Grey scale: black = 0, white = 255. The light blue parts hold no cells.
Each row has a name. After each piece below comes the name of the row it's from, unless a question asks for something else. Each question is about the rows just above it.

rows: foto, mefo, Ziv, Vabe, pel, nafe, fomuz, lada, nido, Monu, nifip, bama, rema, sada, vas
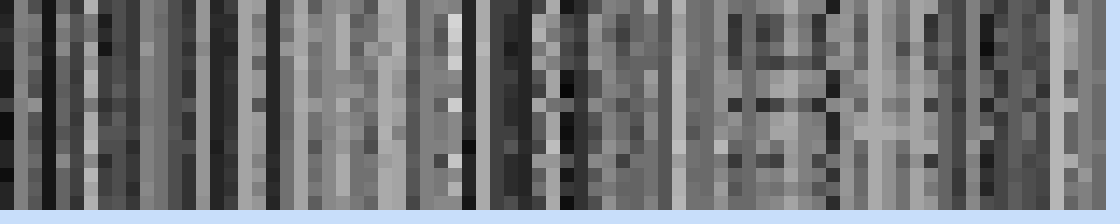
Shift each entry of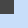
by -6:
64
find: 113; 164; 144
Ziv
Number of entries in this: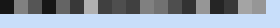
19
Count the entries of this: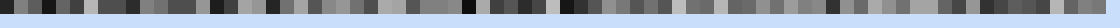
79
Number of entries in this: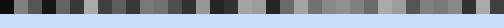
36

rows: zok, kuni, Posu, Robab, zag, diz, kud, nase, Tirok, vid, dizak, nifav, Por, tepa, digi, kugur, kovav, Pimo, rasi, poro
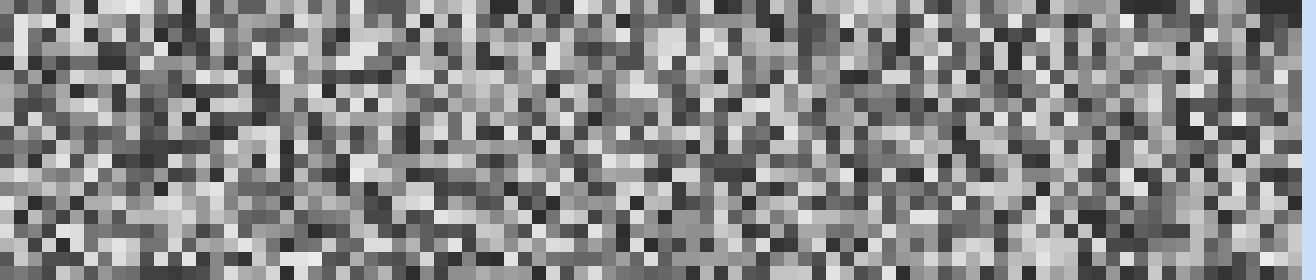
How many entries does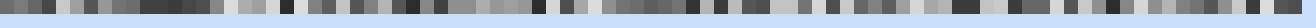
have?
93
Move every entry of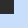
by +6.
51
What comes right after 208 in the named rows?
45

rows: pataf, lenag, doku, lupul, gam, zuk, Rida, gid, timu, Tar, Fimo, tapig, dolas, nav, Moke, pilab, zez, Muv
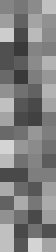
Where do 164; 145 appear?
lenag
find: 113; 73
pilab
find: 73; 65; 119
timu
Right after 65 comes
119

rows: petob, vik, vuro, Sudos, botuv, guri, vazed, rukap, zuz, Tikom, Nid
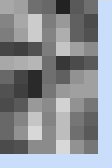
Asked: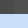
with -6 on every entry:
69; 75
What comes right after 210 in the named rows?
146

